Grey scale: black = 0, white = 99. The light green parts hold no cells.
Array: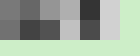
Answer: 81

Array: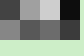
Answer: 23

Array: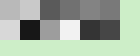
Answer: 27

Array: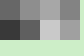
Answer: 62

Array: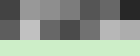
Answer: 67

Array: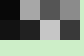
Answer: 22

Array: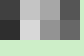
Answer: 40

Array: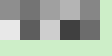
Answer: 42

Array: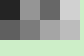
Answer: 73
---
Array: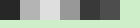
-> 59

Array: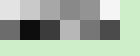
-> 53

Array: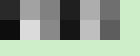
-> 12

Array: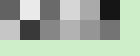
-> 83

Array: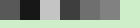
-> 24

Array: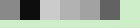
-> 69

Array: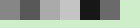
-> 76
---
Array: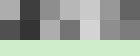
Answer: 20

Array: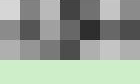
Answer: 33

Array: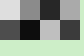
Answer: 5

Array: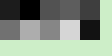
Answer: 67

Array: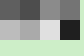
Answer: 66

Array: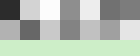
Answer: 40

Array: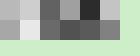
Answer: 90

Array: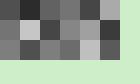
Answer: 77

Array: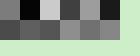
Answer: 37

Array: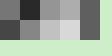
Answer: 52
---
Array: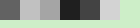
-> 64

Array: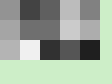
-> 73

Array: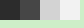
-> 27

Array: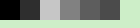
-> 36

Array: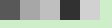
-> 65

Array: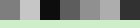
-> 56

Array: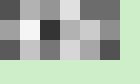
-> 83

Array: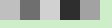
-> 63

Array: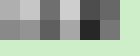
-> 68
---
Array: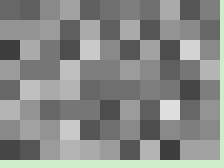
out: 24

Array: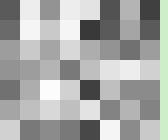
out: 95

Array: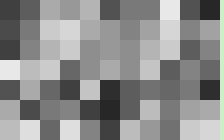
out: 44

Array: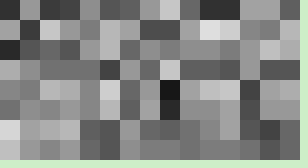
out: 44

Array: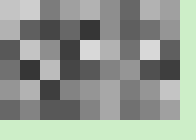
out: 44
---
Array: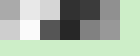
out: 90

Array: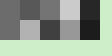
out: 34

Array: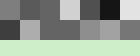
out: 35

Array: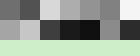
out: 32

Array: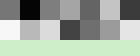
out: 2

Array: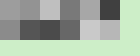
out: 57

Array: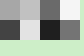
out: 75

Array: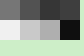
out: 32
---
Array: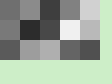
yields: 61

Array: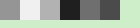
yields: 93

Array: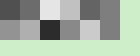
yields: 68

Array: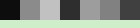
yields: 54

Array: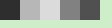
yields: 71

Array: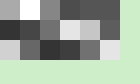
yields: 40

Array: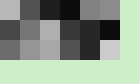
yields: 58

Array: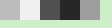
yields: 93

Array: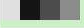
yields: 8
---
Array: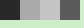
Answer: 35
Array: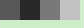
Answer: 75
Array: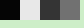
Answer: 44
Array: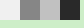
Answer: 16
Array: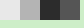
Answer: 33
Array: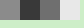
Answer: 90
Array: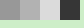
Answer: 21
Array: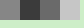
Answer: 77
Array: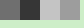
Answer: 61
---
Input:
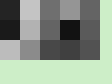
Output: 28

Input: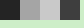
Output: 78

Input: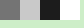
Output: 11

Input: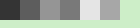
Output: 58

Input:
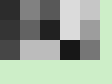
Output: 73

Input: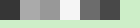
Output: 59

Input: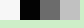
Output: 42

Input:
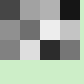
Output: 17

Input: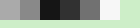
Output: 8

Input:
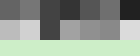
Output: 26
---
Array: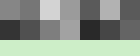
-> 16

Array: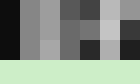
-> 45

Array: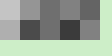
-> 43

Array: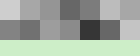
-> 21

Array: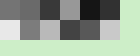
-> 26

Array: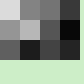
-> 71

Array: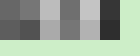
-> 46

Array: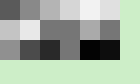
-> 46

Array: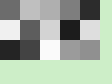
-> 82
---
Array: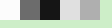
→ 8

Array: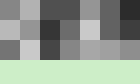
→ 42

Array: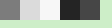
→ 96

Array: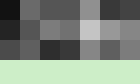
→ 44

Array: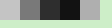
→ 18

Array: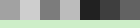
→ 73
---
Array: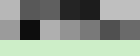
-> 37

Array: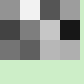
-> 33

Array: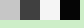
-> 95

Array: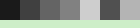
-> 39

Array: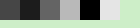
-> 39

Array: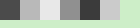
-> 90
